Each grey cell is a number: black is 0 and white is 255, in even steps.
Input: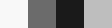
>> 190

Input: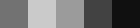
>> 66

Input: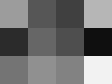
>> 182

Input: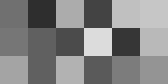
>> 67

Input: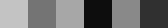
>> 13

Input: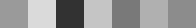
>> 197

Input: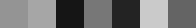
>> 119
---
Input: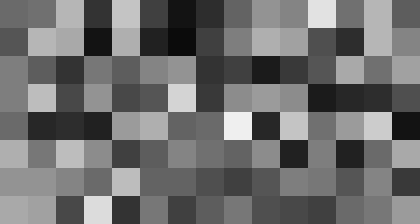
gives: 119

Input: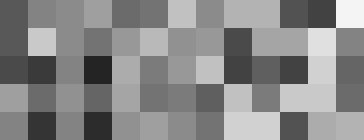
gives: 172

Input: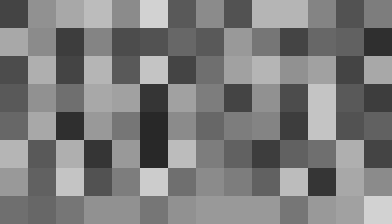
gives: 161

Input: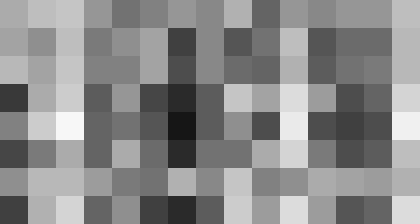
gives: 100

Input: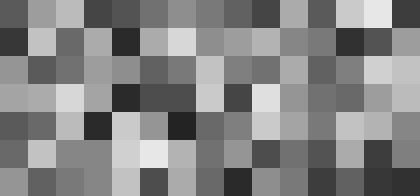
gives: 55

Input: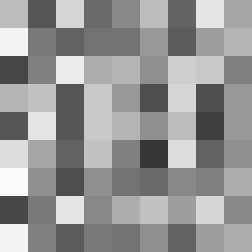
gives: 158
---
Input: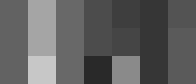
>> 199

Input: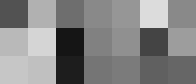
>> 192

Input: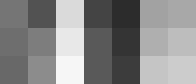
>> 140

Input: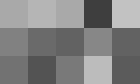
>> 83

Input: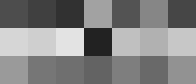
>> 118

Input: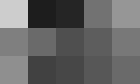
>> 65
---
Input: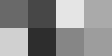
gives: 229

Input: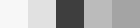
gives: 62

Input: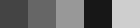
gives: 152

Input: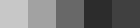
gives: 104

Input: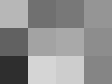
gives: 120

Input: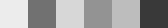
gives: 215

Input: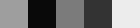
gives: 123

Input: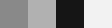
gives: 21
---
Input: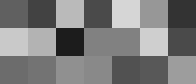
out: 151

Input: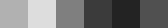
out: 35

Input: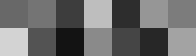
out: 150

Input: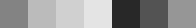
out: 83

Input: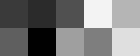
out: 243

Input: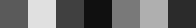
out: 175

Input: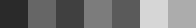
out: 214

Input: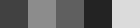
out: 35

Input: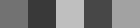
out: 71
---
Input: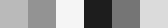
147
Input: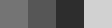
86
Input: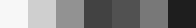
207
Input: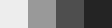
153
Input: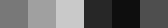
160
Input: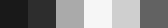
45
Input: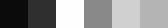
47
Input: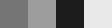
157
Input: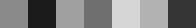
27
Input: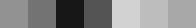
115
